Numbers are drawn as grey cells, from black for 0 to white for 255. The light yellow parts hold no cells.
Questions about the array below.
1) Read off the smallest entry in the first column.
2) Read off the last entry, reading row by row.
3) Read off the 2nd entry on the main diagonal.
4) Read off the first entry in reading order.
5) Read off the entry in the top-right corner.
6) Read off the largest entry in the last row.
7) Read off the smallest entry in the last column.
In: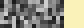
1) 28
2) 43
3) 150
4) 43
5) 43
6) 192
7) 28

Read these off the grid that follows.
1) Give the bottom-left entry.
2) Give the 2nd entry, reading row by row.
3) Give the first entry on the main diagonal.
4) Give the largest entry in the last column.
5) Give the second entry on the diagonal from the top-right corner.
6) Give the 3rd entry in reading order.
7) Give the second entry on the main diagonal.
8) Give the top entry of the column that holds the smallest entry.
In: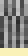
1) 59
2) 91
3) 182
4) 182
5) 75
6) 170
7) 91
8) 194

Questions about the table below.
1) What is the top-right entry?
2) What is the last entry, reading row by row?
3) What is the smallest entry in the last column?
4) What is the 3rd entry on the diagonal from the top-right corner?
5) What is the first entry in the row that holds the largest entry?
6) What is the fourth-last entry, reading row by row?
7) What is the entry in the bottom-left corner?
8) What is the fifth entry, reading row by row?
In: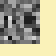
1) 110
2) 110
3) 31
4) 137
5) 165
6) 123
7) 98
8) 123

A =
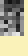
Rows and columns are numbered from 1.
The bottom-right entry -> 116
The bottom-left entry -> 146
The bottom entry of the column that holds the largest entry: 231
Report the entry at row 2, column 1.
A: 131
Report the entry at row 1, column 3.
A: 19
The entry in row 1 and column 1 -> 161
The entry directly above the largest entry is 46
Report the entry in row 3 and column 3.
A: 46
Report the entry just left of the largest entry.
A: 219
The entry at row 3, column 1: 146
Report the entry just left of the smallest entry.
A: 46
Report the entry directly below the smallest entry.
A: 75
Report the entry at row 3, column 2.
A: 62

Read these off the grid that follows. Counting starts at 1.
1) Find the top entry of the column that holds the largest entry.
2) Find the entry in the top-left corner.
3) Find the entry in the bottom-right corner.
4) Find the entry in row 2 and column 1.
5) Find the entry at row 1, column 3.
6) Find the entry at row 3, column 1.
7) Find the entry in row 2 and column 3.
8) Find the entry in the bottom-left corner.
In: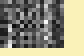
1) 152
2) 97
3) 54
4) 54
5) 168
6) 70
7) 54
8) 82

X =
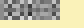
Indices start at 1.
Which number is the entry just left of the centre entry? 155
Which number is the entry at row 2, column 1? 139
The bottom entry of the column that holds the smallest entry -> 224
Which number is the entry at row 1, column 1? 155
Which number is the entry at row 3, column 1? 139
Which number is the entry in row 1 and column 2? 107
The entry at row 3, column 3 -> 107
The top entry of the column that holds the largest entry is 209
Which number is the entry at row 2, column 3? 78
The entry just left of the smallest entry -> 155
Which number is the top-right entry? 107
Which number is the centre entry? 94
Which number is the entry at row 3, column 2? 107
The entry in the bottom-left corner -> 139
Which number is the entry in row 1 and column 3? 193
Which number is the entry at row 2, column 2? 179

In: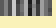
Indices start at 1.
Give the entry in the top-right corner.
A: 90
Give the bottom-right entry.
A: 90
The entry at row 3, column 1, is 90
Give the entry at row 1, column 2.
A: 130
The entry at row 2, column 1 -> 90
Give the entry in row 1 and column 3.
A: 74
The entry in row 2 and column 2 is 130
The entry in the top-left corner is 90
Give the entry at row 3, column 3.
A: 74

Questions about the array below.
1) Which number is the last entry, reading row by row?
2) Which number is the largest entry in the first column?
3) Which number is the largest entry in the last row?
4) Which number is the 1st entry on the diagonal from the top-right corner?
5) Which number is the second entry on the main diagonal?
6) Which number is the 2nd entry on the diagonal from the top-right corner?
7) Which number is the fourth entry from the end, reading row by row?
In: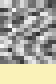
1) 191
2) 245
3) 231
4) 82
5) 217
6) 58
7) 122

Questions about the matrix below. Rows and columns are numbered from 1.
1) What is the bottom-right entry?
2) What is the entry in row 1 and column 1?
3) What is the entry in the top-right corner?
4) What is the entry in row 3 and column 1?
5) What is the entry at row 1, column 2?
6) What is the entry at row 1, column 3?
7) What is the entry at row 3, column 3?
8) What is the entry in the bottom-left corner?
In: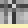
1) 184
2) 156
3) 171
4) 142
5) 127
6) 196
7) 142
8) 184

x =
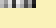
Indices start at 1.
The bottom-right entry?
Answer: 18
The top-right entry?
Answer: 34
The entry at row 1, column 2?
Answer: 154
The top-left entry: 194
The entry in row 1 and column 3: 225

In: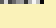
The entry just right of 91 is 217
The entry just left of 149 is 104

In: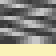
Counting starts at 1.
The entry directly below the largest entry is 60
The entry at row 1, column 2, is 184
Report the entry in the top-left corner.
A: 196
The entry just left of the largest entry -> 184
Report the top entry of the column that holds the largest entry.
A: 103
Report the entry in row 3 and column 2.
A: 75
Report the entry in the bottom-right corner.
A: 75
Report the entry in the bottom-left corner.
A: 60
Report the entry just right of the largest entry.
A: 184
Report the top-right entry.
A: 172
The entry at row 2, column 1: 88
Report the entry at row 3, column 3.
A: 75
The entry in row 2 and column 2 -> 119
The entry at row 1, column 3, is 158
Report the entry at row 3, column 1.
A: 88
